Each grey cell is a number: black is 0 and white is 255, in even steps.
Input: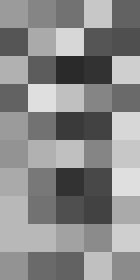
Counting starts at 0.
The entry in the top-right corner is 98
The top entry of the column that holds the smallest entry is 114
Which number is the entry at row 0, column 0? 155
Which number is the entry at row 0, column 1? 133
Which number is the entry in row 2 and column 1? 92
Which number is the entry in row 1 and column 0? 85
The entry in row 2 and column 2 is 42
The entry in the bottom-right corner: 139
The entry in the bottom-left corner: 147

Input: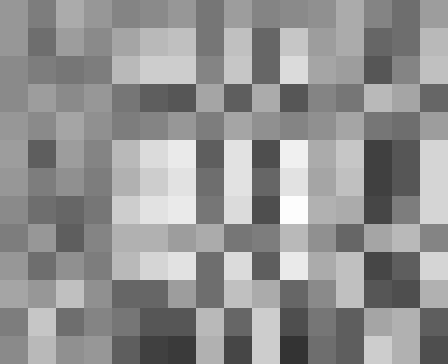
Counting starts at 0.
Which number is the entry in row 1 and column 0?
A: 151
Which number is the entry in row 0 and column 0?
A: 151
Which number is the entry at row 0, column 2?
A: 171
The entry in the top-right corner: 157
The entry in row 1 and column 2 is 157
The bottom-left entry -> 138
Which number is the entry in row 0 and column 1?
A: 125
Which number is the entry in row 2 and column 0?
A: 138
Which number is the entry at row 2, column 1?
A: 125
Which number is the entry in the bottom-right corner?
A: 78
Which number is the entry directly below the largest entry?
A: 185
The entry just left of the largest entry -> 78
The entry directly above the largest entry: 226
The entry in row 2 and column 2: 118
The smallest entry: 51
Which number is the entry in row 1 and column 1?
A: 110
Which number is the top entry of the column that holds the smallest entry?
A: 138
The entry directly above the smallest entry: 78

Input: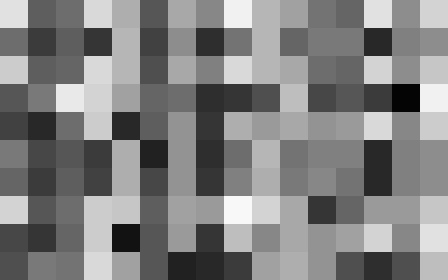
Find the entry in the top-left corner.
225
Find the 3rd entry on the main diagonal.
101
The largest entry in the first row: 241
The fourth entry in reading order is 217
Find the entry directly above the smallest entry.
141
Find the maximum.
248
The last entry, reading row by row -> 190
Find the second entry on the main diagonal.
59
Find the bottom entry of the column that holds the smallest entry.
79
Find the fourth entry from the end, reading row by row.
79
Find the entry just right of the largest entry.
211
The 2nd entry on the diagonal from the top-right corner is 128
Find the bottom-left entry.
79
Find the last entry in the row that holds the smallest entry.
241
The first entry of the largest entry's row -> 211
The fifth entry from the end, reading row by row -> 147
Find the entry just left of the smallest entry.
59
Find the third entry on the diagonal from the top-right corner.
211
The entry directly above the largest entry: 128
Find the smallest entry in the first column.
65
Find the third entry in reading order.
109
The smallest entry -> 4
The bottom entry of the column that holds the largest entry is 59
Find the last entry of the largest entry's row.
198
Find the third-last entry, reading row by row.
46
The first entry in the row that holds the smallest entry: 86

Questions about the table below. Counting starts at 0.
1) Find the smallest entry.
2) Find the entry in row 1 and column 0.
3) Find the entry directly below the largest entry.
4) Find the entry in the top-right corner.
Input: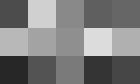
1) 39
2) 184
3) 52
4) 102

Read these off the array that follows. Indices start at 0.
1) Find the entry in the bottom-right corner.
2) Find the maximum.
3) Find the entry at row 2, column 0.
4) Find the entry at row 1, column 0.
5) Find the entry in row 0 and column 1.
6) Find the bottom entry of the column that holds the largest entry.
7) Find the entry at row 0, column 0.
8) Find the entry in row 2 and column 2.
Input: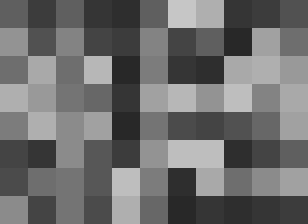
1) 60
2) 198
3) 110
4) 147
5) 60
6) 40
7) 95
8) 110

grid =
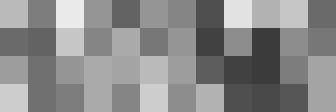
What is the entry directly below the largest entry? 198
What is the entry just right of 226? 178
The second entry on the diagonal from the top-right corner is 141
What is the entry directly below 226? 141
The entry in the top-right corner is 106
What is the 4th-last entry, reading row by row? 79
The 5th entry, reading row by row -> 99
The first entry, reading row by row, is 186
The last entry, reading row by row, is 164
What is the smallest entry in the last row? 73
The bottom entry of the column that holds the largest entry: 125
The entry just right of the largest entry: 149
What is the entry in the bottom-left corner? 205
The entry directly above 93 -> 65

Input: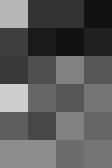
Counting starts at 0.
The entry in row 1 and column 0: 63
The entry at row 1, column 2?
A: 18
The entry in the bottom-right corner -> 116
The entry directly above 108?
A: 129
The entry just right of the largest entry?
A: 102
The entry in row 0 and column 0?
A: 183
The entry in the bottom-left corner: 141
